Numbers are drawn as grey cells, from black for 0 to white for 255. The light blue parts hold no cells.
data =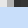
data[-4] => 231
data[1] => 178
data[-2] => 50

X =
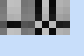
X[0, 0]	116
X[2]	[128, 175, 178, 127, 129, 26, 176, 27, 161, 155]
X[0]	[116, 192, 190, 116, 121, 9, 193, 10, 178, 172]
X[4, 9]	171
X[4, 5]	10
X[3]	[83, 13, 15, 84, 79, 188, 13, 187, 28, 33]
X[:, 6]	[193, 185, 176, 13, 192]
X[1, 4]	125
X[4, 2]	189
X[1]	[122, 185, 185, 121, 125, 16, 185, 17, 171, 164]

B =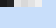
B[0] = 27
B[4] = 226
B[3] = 216
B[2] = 229

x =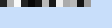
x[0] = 35
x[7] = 25
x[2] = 248

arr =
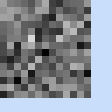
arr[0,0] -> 161
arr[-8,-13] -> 73
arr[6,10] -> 118
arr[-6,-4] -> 118
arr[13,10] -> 72
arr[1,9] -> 75
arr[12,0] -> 149
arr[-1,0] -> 35
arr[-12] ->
[162, 158, 95, 147, 130, 114, 58, 34, 151, 122, 114, 92, 155]
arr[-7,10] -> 154
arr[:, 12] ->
[149, 59, 155, 42, 91, 138, 59, 160, 122, 104, 13, 128, 102, 84]
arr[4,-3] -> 185
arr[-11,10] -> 139
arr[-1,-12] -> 83
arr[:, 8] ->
[51, 111, 151, 95, 50, 190, 105, 117, 80, 137, 109, 83, 147, 92]
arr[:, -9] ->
[86, 100, 130, 89, 133, 216, 172, 101, 71, 181, 24, 62, 152, 108]
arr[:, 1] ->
[123, 162, 158, 119, 116, 122, 162, 101, 33, 66, 135, 97, 171, 83]
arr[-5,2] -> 146
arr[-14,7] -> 64
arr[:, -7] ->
[170, 156, 58, 66, 76, 100, 145, 4, 80, 96, 113, 144, 50, 116]
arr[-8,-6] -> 106
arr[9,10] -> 175
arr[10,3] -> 154
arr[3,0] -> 107
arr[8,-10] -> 118
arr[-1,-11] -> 135
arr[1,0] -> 148
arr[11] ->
[48, 97, 7, 122, 62, 88, 144, 156, 83, 118, 124, 95, 128]

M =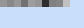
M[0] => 150
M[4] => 157
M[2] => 151
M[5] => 149

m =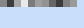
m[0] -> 134
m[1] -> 61
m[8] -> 59

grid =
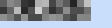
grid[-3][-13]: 94
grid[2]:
[143, 122, 84, 145, 74, 74, 131, 148, 140, 88, 68, 134, 132]
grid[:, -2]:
[121, 76, 134]
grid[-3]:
[94, 136, 122, 53, 44, 176, 183, 71, 119, 91, 37, 121, 192]
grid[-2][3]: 41
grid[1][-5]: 78

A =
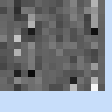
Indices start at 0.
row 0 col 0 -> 100
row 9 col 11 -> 115
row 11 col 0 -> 106
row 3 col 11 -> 113
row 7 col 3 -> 102
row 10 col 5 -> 111
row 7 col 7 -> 96
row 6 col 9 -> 114
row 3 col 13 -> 157
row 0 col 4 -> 82
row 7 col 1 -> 89
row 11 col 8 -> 89
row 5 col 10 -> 80
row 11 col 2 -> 135
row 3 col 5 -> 76
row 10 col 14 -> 98
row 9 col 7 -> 92
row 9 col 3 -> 98
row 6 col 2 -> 90
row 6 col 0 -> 74
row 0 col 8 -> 80
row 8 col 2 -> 103
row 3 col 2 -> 99
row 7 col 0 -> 87
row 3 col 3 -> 94
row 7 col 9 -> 93
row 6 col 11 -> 91
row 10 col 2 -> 31
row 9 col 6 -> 103
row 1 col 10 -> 119
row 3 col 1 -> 94
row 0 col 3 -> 80
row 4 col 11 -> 101
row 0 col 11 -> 89

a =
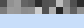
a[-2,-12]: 78
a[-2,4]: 92
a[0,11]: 44
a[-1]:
[124, 156, 154, 139, 142, 204, 80, 173, 37, 144, 96, 143]
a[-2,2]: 155

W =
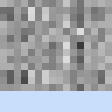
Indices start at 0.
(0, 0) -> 181
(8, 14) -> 163
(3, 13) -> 163
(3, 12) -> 177
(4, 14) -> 130
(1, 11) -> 115
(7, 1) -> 171
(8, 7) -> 132
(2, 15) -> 174
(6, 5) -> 151
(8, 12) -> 182
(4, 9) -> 128
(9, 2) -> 151
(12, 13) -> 141
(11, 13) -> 149
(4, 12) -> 141
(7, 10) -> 152
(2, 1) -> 98
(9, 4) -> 128
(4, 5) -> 159
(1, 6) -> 198
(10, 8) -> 170
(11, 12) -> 153
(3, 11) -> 106
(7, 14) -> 181
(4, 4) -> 124
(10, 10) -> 130
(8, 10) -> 132
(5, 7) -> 162
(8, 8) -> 164
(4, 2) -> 145
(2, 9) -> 182
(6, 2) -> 155
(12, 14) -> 168
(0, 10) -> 149
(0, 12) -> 172
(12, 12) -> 167
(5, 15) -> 184
